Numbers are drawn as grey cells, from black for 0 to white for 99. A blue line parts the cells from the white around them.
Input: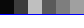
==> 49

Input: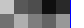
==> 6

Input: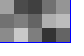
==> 44

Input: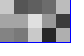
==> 42

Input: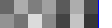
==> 67

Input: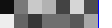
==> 83

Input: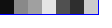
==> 18

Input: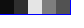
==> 49

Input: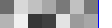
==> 75

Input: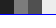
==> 31
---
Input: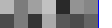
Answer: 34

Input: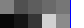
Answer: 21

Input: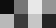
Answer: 23

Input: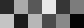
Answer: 29

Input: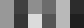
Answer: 33

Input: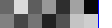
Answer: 32

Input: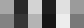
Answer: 8

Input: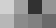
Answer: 54

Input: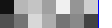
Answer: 45

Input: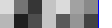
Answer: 35
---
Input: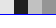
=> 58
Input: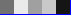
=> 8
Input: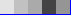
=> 58
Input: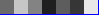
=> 90
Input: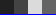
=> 39
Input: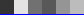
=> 73
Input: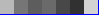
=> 82
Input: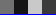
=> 23
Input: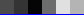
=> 70
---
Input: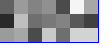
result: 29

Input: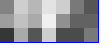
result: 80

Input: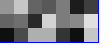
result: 48

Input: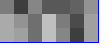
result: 34

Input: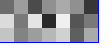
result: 66

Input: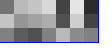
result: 26

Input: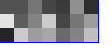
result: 23
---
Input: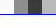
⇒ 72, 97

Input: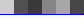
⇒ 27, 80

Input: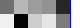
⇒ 15, 93

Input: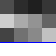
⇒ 21, 26

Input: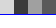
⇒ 35, 84

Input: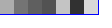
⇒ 84, 67

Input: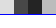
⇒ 73, 86
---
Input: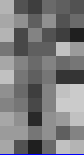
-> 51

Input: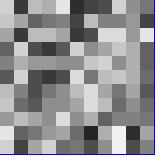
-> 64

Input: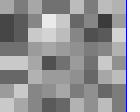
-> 48

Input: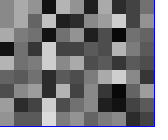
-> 35

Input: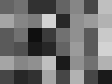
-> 69
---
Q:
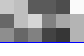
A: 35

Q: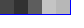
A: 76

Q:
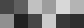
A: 61

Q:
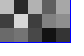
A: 37

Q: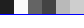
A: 26

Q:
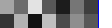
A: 34

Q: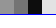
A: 88

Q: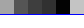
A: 19

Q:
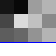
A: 70
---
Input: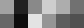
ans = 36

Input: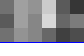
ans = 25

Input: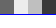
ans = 74

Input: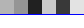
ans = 22

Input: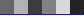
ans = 84

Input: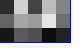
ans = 5

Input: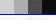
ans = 30

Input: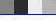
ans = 92
